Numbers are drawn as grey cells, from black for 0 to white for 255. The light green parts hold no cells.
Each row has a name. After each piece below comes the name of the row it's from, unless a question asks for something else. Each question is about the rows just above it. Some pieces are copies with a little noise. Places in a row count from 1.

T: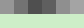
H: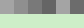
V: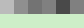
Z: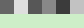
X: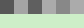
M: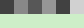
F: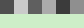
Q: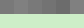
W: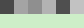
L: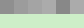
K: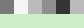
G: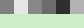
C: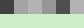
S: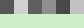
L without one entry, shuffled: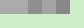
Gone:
156
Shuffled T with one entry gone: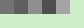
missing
150
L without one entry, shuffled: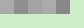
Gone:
156

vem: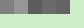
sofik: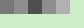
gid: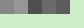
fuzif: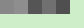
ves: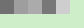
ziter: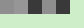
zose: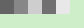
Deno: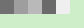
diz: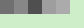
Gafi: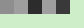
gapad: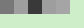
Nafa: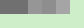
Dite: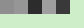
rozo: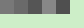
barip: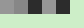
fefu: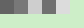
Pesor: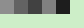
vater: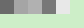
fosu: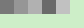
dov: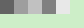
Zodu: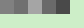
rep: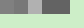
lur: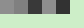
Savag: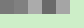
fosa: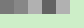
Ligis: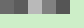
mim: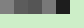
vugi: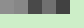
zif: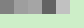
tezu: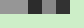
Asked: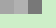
vater
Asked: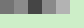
sofik

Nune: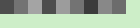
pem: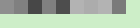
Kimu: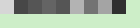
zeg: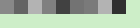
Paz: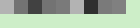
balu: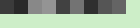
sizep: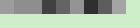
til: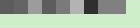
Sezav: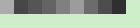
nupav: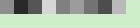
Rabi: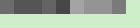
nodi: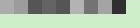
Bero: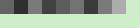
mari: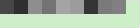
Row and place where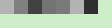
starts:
zeg, 3
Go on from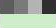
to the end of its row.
128  128
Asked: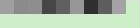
sizep
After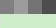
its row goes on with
185
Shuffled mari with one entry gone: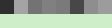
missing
53
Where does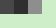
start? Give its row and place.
mari, 1
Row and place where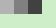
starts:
zeg, 3

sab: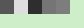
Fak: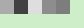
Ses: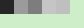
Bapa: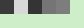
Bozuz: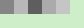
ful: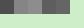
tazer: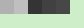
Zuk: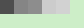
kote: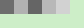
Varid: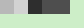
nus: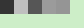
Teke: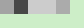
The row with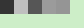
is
nus
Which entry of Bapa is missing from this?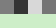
58

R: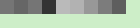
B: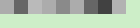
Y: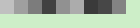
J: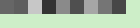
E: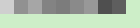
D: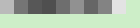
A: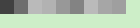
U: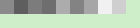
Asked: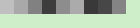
Y
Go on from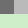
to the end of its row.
178  152  131  186  166  159
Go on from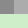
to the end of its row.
102  65  178
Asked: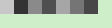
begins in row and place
J, 3

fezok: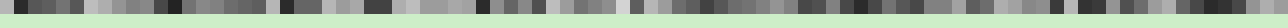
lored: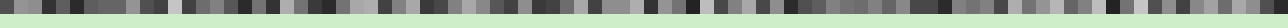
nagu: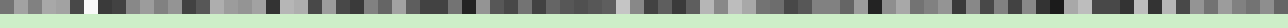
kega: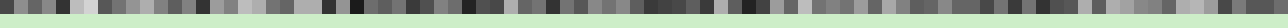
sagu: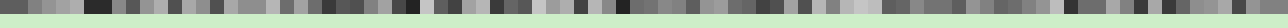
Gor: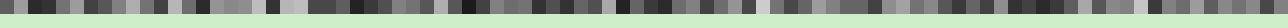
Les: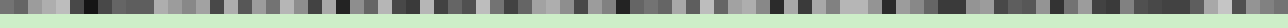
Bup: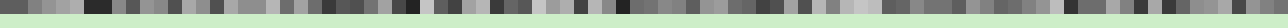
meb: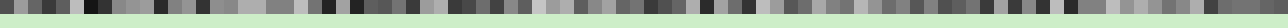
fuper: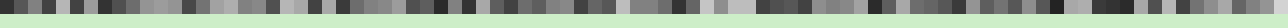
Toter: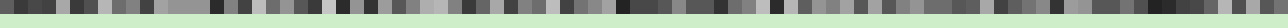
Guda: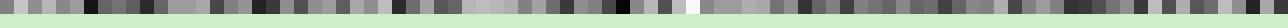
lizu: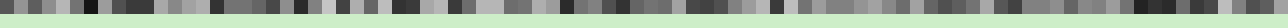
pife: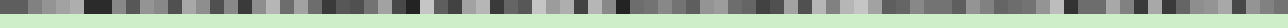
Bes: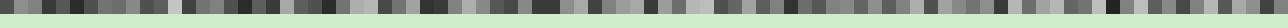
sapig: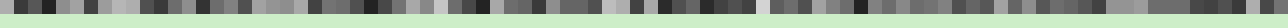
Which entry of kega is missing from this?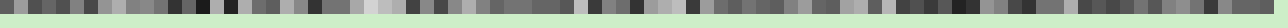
122
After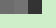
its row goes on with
80  51  101  80  168  35  101  58  43  109  129  66  109  148  72  204  115  72  101  156  129  101  101  66  142  162  115  136  87  58  101  66  142  51  66  43  58  94  168  87  136  129  197  58  129  109  156  94  136  115  136  72  129
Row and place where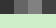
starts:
Guda, 58
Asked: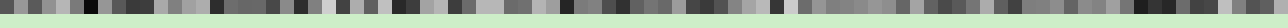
lizu
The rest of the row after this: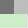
35  129  189  94  136  72  129  182  87  168  142  66  129
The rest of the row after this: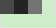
136  129  109  101  94  182  43  101  101  182  156  168  66  66  174  189  156  156  168  162  43  142  101  136  80  189  156  115  129  142  211  94  182  156  109  94  66  87  109  115  129  148  129  72  80  129  72  43  72  115  87  72  129  129  162  94  109  174  162  136  142  58  182  51  58  148  80  109  156  174  101  72  43  51  72  148  174  156

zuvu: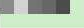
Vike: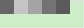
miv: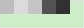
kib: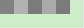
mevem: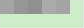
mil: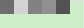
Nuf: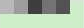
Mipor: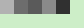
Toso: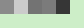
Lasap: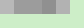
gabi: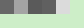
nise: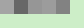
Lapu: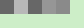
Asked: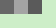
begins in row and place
gabi, 1
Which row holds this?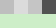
miv
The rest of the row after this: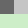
164  115  90
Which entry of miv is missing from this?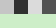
190
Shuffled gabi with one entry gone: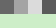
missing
96
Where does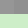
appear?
mevem

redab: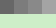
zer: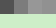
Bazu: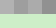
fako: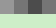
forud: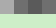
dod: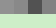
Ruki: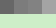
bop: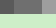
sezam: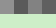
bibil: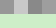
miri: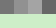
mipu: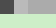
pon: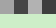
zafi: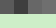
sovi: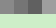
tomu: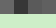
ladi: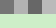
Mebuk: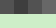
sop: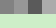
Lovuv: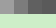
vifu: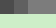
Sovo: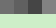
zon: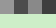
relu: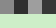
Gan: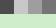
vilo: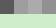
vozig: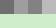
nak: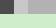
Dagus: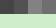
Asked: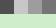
Gan
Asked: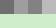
vozig
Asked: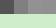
zer
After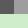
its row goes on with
171  145
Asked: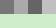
ladi
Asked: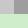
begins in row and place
Gan, 2
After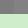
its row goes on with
164

